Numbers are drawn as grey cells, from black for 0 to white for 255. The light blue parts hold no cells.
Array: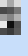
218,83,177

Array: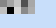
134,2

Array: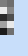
126,136

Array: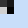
50,3

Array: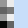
150,120

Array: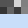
83,99

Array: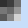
48,103,210

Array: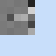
122,118,166,121,168
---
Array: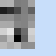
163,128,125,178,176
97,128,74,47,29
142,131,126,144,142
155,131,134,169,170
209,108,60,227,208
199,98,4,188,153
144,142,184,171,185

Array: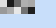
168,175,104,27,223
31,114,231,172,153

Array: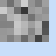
159,125,147,206,154,112,151
144,161,153,54,112,171,203
155,149,115,156,189,178,135
78,182,159,183,200,131,130
84,173,135,178,194,155,151
129,66,146,106,152,128,153

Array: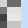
106,106,211
225,225,119
231,231,62
197,197,84

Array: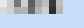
190,57,190,164,95,206,119,205,234
182,45,206,181,106,179,175,207,216

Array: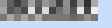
170,47,152,64,143,65,131,151,97,164,99,63,94,149
239,69,232,86,140,113,68,218,81,227,74,106,86,163
120,145,116,104,118,120,123,117,167,126,164,127,168,121

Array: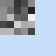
137,73,52,126,130
34,101,62,110,142
241,91,100,189,145
178,171,210,56,73
67,146,122,184,182

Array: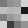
210,154,144,121
26,183,180,191
210,166,152,128
147,119,63,210

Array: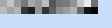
112,234,198,148,121,117,86,188,149,168,120,152,195,167
4,18,105,177,157,139,97,51,147,29,53,178,163,187
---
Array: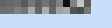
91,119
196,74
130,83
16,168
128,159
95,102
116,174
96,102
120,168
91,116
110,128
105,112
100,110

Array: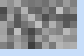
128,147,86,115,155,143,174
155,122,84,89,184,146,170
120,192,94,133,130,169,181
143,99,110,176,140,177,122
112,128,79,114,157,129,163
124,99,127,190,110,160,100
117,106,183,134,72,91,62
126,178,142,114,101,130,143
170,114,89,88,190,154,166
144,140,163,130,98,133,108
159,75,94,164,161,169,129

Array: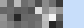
57,150,100,66
111,175,244,38
138,143,194,184
79,222,109,117
125,82,107,106
110,97,104,115
186,92,39,103
100,107,102,127
164,102,149,141

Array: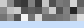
95,133,219
211,37,160
114,128,124
122,83,117
80,203,109
197,138,110
56,86,216
128,95,115
55,83,243
66,203,81
136,191,148
203,137,116

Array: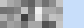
196,155,187,197
141,169,194,102
112,169,152,82
153,238,225,167
97,114,128,168
113,194,62,115
156,131,174,153
169,118,143,162
196,114,177,129

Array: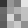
228,193,192,143
123,179,131,201
149,158,215,178
51,107,102,92

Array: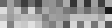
170,25,212,87
62,127,165,205
159,146,191,118
51,111,188,211
160,147,192,119
52,108,192,214
171,120,150,89
112,152,154,174
147,146,160,128
142,170,127,150
62,116,176,198
108,213,181,224
61,118,188,200
111,198,177,209
161,163,157,129
103,220,184,228

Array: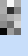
175,128,191,213,107
248,47,176,109,155
168,173,156,138,6

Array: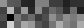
49,29,142,170
48,109,123,114
33,45,142,134
60,86,105,173
61,106,143,118
128,66,78,69
129,138,58,88
34,39,106,152
37,154,83,168
86,62,120,107
89,184,5,209
146,66,80,59
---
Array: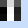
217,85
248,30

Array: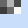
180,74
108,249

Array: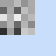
162,187
169,96

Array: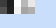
29,252
33,242

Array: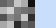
118,198
210,124

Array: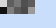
94,119
126,89
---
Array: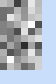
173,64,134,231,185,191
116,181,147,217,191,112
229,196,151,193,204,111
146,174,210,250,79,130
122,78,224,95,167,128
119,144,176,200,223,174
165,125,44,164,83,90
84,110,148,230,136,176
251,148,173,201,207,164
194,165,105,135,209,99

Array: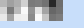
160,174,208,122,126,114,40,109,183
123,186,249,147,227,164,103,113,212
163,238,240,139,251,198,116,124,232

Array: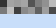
164,157,165,84,127,145,187,51
193,63,137,151,97,158,74,121

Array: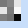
134,229,120
123,249,229
114,8,127

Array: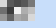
89,75,88,120,215
60,241,174,193,111
99,169,159,216,151

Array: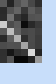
36,82,100,72,46,90
82,100,55,92,75,42
114,55,39,82,85,44
76,91,11,41,57,204
189,96,71,75,64,89
94,177,46,75,60,41
81,80,164,74,60,76
22,48,56,215,35,48
83,7,7,33,151,49

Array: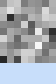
194,201,124,148,143,120,177,145
224,193,165,165,149,217,173,191
46,131,118,182,170,210,200,181
132,126,207,90,157,170,180,138
169,155,138,102,234,128,47,117
166,104,176,174,173,199,81,212
129,114,126,163,247,129,117,161
149,173,209,208,165,113,164,173
151,72,204,188,127,136,147,39
